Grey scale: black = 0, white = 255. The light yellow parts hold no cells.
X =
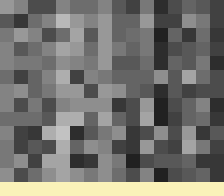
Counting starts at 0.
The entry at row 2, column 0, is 120
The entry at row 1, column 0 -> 88
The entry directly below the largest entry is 174
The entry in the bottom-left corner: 142
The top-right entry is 65
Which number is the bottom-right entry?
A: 55
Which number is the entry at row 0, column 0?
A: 152
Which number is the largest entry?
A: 194
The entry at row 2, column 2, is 131
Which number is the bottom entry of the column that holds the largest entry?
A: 164
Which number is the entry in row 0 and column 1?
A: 131
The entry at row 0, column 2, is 76
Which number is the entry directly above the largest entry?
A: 174
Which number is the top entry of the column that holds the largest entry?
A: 131

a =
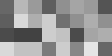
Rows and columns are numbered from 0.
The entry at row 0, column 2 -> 154
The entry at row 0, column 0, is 103
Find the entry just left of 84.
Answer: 154
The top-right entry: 84
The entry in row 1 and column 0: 94
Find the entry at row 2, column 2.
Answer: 66
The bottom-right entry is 103
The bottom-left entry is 217

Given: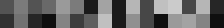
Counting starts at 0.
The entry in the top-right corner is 38
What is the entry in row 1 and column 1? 114
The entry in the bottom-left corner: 49
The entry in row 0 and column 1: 123
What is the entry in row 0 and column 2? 83
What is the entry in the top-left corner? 83

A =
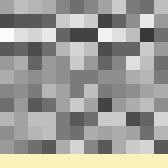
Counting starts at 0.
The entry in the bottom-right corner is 89
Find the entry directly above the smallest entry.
232
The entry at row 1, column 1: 89
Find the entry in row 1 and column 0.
77
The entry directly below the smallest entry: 202
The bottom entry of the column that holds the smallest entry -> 212
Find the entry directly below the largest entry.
89
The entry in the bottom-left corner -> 153
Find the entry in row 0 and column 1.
190
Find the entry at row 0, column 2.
181
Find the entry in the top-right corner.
190
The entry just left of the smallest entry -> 190
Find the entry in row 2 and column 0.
251
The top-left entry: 162
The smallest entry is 56
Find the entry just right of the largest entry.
223
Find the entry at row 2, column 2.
212
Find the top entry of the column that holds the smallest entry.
111

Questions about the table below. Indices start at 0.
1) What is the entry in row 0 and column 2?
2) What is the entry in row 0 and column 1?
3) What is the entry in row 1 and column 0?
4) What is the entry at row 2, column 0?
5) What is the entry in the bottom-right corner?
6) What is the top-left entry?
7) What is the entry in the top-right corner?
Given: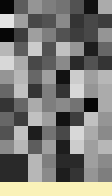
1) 149
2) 93
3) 228
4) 6
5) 126
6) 6
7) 171

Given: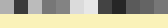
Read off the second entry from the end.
100
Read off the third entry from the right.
90
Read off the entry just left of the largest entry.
219
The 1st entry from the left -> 176

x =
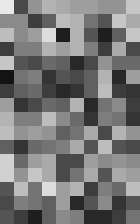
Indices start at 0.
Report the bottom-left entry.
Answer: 84
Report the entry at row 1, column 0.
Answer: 138
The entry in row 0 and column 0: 232
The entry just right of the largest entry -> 73
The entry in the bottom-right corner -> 115
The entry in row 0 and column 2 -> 147
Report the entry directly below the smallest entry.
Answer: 61
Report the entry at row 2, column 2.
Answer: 158
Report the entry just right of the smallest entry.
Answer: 115
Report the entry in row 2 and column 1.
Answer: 138
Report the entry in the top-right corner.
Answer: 198
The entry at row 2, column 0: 189
